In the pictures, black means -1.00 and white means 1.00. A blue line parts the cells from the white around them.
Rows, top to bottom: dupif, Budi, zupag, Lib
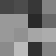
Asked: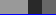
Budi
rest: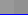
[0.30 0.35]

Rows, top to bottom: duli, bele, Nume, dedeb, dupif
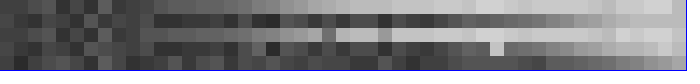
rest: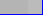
[0.58 0.47]
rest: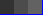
[-0.66 -0.34 -0.40 -0.55 -0.40 -0.55 -0.40 -0.40 -0.61 -0.40 -0.50 -0.55
 -0.45 -0.34 -0.23 -0.28  0.53 -0.18 -0.13 -0.08  0.02  0.08  0.20  0.25
  0.35  0.41  0.41  0.47  0.58  0.47]
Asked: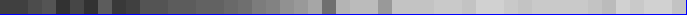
Nume
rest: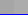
[0.41 0.47 0.47 0.47 0.53 0.53 0.53 0.58 0.58 0.53 0.64 0.64 0.58 0.53
 0.58 0.58 0.58 0.58 0.53 0.47 0.58 0.58 0.64 0.64 0.47]

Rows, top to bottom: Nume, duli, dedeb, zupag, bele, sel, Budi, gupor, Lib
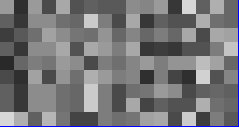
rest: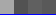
[-0.30  0.10  0.04  0.21 -0.57  0.69 -0.25  0.37 -0.19]
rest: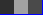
[ 0.16 -0.13  0.37  0.21 -0.02  0.04 -0.63 -0.02 -0.47 -0.63  0.64 -0.36
  0.04]
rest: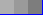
[ 0.04 -0.63 -0.02 -0.47 -0.63  0.64 -0.36  0.04]
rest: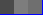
[ 0.04  0.21 -0.02  0.16  0.16  0.48  0.27 -0.19]

